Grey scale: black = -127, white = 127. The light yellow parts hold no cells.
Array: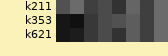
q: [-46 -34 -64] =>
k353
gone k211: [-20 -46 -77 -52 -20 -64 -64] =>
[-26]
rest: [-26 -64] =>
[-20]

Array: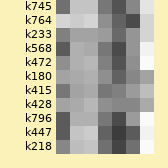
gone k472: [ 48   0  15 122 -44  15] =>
[55]
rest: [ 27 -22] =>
[21 84]
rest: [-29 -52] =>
[84]
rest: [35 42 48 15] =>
[-29   7  35]
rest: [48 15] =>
[-29   7  35]
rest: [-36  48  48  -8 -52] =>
[ 27 122]

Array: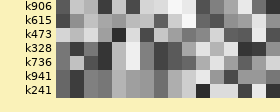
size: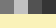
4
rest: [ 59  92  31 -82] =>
[ 92 -53  71  31  -8   8  85 -31 -37 105 -45]
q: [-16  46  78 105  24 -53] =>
k941

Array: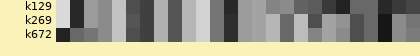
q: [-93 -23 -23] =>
k129
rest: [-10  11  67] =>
[ -49  -63   48  -42   54   82  -10  -81   27   35   54  -23   60    4
   35   11  -49  -23 -105   11   -4]
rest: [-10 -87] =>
[ 27  35   4  11 -29 -35 -69 -93 -23 -23 -87 -69 -57]
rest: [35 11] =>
[ -49  -23 -105   11   -4]
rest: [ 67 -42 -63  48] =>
[ -42   54   82  -10  -81   27   35   54  -23   60  -49   35   19  -49
  -23 -105   11  -10]
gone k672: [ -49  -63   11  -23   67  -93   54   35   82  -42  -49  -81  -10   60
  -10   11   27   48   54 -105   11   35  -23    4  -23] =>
[-4]

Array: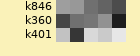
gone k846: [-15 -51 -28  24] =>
[30]
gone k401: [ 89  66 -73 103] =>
[74]
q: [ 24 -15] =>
k846
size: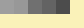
5
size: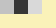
3

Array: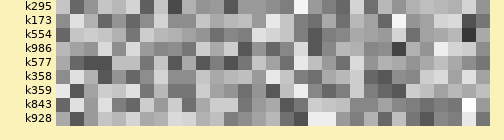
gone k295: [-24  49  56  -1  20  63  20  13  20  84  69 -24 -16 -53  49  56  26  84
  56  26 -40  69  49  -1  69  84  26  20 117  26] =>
[-32]
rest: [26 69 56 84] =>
[ 41  49  90  84  49  63  -1  13  34  56 -16 -46 110 110  26  -1  49 -24
  63  -9 -40   7  -1 104  -9]
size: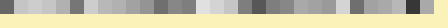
31
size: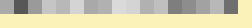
17
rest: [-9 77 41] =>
[ 77 -40  20 -24   7  90 -40   7  56  49   7  13 -59  49  20 110  84  77
  13]
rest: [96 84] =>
[ 69  -1 -40  -1   7  41  34  26  84 -16  34  41  56 -72  41]

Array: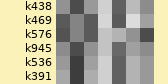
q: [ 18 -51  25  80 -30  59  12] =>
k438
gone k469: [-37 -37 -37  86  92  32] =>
[4]
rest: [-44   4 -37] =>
[ 67  51  18 -51]
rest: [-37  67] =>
[ 51  18 -51]
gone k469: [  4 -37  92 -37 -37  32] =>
[86]
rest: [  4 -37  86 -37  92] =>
[32]

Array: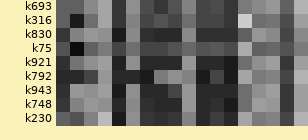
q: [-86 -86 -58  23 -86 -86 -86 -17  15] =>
k943
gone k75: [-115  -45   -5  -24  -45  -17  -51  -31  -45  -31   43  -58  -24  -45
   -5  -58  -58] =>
[-39]
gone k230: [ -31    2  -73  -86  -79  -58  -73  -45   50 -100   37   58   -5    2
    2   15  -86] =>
[-66]
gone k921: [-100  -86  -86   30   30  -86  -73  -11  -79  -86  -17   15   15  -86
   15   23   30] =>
[-94]
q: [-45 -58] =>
k316
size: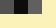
3

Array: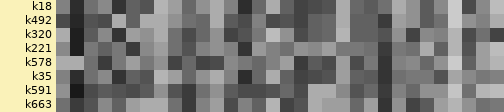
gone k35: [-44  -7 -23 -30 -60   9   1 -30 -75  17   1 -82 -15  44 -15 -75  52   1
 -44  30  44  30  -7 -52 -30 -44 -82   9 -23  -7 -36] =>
[37]
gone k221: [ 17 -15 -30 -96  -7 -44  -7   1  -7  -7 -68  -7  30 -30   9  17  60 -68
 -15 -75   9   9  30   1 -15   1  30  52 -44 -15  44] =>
[24]
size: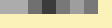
7
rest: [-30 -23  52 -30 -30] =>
[-44  17 -60   9   1  52 -52 -15 -60]
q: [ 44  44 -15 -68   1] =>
k663
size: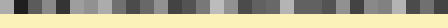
32

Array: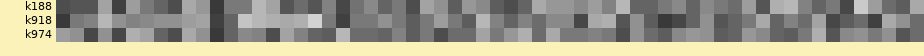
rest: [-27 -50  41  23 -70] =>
[ -6  -6  55  35 -42 -19 -42   2 -56 -13   9 -27  -6 -50  35  17 -34  23
   9 -34 -50 -27  41  23  23   9  29   2  55 -27 -27  -6   9 -27   9  -6
 -19  29 -42  47  55   2 -27  -6 -56  74  29 -19 -34  41]
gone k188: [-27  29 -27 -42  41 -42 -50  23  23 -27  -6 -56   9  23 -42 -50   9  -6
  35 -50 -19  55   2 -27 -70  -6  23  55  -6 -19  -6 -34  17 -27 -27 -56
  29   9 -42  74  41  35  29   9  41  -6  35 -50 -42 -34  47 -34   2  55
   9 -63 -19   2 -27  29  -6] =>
[-13]
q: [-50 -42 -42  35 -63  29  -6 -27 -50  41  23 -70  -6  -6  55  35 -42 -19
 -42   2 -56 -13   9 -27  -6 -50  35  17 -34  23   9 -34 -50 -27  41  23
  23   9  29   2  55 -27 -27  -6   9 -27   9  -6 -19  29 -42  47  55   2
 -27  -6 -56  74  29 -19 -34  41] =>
k188
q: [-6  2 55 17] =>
k918
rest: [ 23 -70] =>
[ -6  -6  55  35 -42 -19 -42   2 -56 -13   9 -27  -6 -50  35  17 -34  23
   9 -34 -50 -27  41  23  23   9  29   2  55 -27 -27  -6   9 -27   9  -6
 -19  29 -42  47  55   2 -27  -6 -56  74  29 -19 -34  41]
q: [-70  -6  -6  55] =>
k188
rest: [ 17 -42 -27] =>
[ -6  41 -27   2 -19  35 -56 -34 -19 -63  41  17 -19]

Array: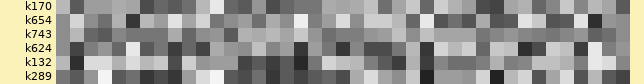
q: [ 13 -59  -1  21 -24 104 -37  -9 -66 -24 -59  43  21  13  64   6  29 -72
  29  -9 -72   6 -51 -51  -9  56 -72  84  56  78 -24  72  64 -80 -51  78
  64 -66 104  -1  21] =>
k624
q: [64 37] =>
k743

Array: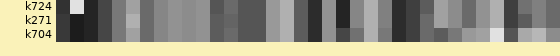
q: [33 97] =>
k704
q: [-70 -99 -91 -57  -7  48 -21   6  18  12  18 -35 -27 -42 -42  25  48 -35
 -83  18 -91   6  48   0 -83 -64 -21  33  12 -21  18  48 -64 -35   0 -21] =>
k271
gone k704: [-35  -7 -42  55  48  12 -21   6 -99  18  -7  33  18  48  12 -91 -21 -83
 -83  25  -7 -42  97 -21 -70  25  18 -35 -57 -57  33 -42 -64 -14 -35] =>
[41]
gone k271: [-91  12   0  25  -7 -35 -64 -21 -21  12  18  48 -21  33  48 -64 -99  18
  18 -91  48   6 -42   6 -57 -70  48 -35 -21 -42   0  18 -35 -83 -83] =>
[-27]
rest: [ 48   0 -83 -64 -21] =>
[ 33  12 -21  18  48 -64 -35   0 -21]
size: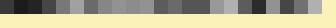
23
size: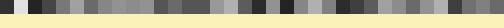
36

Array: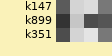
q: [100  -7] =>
k351
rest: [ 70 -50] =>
[-42]
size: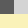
2
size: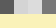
4
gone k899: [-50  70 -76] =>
[-42]
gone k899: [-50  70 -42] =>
[-76]
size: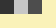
3

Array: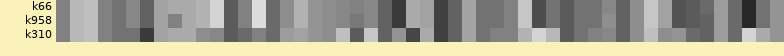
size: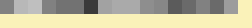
17
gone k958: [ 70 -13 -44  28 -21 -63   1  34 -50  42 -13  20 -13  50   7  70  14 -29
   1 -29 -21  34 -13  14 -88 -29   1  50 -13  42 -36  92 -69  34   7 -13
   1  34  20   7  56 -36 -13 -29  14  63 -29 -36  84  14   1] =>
[-7]
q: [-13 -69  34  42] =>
k310
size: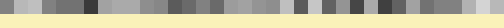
36
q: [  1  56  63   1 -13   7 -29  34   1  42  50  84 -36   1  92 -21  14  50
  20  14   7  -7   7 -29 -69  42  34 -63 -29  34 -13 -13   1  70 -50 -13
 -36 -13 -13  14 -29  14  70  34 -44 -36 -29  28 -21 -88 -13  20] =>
k958

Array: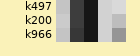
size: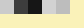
5
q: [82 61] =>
k200
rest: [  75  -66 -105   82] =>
[61]
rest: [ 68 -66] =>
[-105   82   89]
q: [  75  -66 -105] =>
k200
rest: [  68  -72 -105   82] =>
[21]

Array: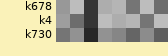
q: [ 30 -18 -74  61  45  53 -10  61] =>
k4
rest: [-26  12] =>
[-33]
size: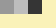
3
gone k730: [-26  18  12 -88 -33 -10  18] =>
[6]
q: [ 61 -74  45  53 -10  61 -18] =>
k678
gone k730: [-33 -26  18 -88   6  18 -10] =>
[12]

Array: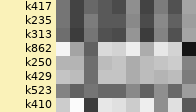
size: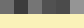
6
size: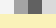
4
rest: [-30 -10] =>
[-23 -23   9 -30  15 -23  29]

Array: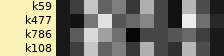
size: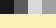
4
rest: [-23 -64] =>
[-102]

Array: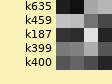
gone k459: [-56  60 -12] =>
[66]
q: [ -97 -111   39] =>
k635

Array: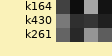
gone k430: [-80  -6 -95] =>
[-74]
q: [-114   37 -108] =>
k164
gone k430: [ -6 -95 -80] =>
[-74]
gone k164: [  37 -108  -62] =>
[-114]
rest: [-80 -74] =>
[-95]
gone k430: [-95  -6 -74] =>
[-80]
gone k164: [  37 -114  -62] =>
[-108]

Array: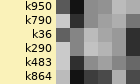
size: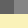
2
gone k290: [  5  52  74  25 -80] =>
[66]
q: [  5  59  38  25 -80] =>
k36
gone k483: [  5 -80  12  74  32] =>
[-23]

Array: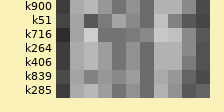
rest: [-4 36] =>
[  9 -20  64   2 -39 -58]
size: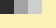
3

